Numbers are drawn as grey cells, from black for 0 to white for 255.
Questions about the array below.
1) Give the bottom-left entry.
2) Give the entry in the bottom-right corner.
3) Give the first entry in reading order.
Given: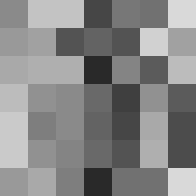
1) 153
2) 217
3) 138

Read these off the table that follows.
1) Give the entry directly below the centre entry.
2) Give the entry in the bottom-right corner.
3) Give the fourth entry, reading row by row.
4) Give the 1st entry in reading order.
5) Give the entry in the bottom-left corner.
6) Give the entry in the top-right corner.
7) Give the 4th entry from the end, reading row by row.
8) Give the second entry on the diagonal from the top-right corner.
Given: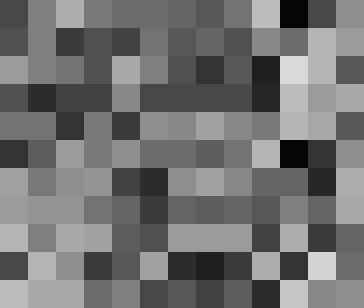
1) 142
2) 142
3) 121
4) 72
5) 189
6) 142
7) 44
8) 181

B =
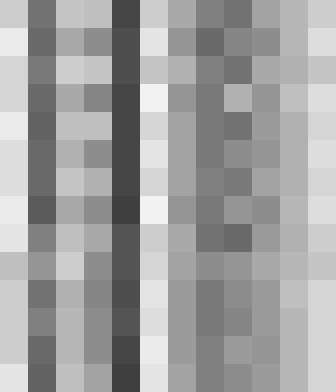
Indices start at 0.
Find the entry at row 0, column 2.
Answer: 197
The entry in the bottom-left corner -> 228
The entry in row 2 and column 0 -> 213
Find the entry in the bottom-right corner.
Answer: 213
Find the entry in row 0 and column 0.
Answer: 205
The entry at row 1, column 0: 234
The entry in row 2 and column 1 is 121
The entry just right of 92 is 169
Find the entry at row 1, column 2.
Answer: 169
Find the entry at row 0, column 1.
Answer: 114
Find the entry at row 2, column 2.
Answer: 205

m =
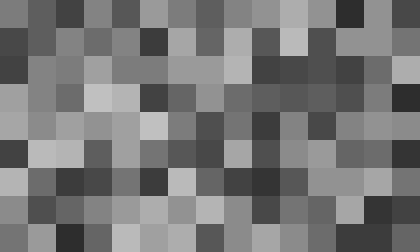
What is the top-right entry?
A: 72
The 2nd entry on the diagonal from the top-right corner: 146
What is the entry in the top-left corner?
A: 124
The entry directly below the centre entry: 72
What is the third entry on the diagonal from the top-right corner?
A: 66
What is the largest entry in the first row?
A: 173
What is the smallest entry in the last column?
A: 45
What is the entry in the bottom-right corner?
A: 101
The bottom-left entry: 116
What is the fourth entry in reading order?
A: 131
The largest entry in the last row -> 186
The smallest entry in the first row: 45
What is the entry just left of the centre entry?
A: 124
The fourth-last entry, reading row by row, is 108
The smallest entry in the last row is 45
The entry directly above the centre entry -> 146
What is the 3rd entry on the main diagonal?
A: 124
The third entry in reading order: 66
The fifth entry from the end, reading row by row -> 139
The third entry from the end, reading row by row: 60
